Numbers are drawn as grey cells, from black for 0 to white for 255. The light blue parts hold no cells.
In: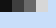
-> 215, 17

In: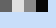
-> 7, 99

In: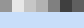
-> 95, 149

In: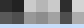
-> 212, 89

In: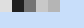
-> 181, 223

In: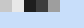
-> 158, 200
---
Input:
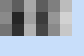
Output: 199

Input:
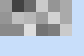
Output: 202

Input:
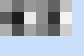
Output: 204

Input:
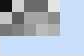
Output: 175

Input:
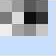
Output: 197

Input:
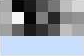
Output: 168

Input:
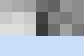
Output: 122

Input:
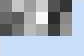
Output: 148

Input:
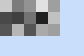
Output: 159

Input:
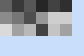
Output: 161
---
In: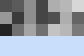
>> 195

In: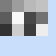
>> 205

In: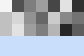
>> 181

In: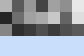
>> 59

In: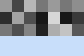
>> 173

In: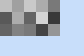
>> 121

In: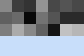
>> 20

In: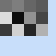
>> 209

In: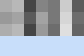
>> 109

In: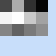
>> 98
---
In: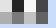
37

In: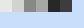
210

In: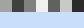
64

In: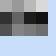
153

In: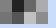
34

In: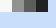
147

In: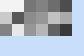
243

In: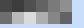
60
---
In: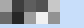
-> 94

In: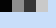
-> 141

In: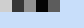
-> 144

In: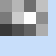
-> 182

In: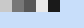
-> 87

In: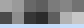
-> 123

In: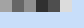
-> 48

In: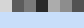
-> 172
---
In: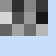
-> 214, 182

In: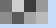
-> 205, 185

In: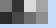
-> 217, 165

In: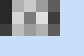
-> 224, 213

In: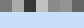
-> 193, 171

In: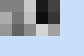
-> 212, 200

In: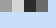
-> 214, 159

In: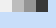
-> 240, 189

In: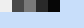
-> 239, 121
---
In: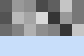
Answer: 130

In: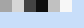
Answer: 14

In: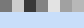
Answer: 227

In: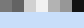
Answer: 179

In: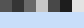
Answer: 72

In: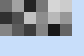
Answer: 132
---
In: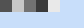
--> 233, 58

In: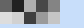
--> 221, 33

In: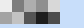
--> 237, 29

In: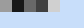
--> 208, 24

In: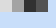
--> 220, 49

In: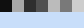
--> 205, 15
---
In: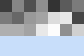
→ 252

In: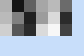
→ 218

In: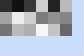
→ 246

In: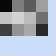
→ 147

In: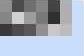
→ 144

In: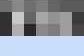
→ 124
